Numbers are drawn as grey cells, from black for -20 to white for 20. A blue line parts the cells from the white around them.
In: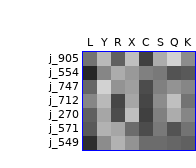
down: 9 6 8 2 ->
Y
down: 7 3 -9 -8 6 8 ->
R
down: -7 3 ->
Q
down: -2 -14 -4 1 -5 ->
L
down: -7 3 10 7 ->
Q

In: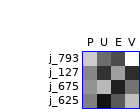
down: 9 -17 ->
U
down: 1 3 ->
P

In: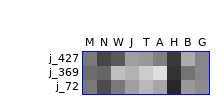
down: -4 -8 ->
N
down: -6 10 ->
W

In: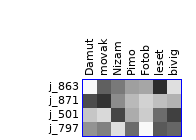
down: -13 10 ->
leset
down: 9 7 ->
Pimo
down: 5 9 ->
Pimo
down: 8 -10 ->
bivig
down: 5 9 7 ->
Pimo
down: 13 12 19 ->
Fotob
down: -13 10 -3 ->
leset

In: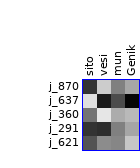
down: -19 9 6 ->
Genik
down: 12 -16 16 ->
vesi
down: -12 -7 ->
sito
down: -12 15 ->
sito

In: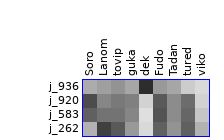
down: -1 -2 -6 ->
tovip
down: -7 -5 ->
Fudo
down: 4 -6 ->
Fudo
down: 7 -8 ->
Soro
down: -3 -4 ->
tured

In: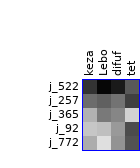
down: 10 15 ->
Lebo
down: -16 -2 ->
difuf
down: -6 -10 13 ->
tet
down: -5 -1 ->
Lebo
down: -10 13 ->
tet

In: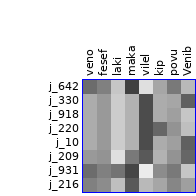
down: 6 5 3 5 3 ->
povu
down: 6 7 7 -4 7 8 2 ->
kip
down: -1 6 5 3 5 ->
povu
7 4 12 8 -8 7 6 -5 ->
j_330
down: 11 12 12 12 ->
laki
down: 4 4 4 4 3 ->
fesef

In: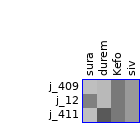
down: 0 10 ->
sura
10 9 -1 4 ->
j_409
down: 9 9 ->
durem
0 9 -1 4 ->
j_12
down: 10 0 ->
sura

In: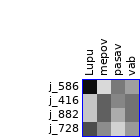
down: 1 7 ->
pasav
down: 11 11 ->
Lupu
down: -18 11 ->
Lupu
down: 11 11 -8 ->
Lupu
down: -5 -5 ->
mepov
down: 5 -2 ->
vab

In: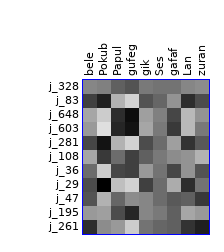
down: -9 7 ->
gafaf
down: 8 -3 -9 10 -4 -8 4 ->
Papul
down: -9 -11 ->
gafaf
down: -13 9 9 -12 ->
Lan

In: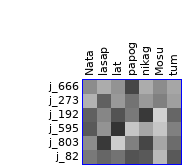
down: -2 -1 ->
papog
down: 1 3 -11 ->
lasap
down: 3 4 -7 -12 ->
lat
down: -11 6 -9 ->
nikag
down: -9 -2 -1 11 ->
papog
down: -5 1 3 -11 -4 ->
lasap

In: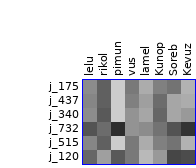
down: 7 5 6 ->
lamel
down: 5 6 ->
lamel
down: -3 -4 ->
Kunop
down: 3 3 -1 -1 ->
vus
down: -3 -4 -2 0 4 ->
Kunop
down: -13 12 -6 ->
pimun

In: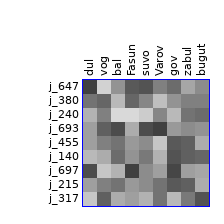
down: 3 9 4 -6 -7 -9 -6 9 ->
gov
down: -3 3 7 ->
bugut
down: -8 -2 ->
bal

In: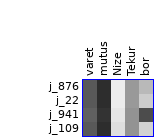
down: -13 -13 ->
mutus
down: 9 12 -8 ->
bor
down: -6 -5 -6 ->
varet
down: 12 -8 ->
bor

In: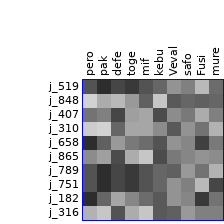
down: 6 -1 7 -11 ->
toge
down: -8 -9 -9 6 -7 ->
defe
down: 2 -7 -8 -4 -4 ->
kebu
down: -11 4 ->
toge
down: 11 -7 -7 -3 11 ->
mif

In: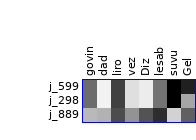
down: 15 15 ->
vez
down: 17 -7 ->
Diz
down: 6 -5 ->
Gel

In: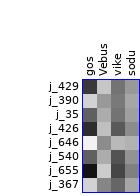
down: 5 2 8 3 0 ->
sodu
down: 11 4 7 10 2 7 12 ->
Vebus
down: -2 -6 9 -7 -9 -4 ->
vike
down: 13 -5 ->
gos
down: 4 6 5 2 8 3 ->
sodu

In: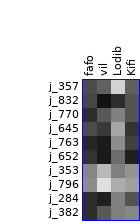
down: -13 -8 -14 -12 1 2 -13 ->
fafo
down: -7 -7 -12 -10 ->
Kifi
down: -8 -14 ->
fafo

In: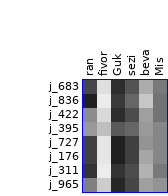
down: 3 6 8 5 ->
beva
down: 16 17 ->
fivor
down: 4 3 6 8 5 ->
beva
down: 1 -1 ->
Mis
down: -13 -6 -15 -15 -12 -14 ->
Guk
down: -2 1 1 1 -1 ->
Mis

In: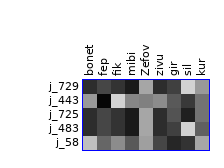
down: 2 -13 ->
zivu
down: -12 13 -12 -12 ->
fik
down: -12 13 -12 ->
fik

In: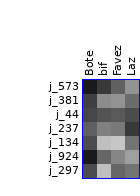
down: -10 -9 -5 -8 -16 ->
Bote
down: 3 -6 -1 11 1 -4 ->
Favez
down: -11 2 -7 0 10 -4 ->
bif
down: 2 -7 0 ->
bif

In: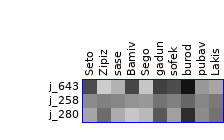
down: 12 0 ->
Zipiz
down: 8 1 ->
sase

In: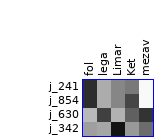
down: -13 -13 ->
fol
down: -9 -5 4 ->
Ket
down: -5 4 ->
Ket
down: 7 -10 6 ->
lega
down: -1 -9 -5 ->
Ket
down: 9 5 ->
fol

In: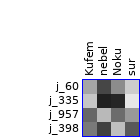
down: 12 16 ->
sur
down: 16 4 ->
sur
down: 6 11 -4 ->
Kufem
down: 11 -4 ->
Kufem
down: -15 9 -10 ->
nebel
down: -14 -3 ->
Noku
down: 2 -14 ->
Noku

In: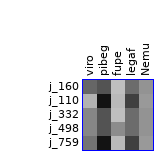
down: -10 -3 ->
legaf
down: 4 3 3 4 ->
Nemu
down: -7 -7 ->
pibeg

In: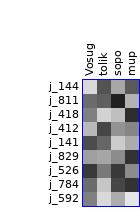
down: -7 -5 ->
tolik
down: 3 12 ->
sopo
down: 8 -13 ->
mup
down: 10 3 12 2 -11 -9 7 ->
sopo
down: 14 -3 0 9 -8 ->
Vosug
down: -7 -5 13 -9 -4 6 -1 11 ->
tolik
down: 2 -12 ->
mup

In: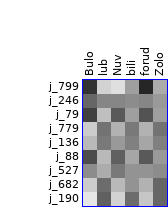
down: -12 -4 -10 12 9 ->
Bulo
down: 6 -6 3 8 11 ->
forud
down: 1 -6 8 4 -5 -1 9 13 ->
Nuv
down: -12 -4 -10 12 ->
Bulo
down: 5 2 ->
bili

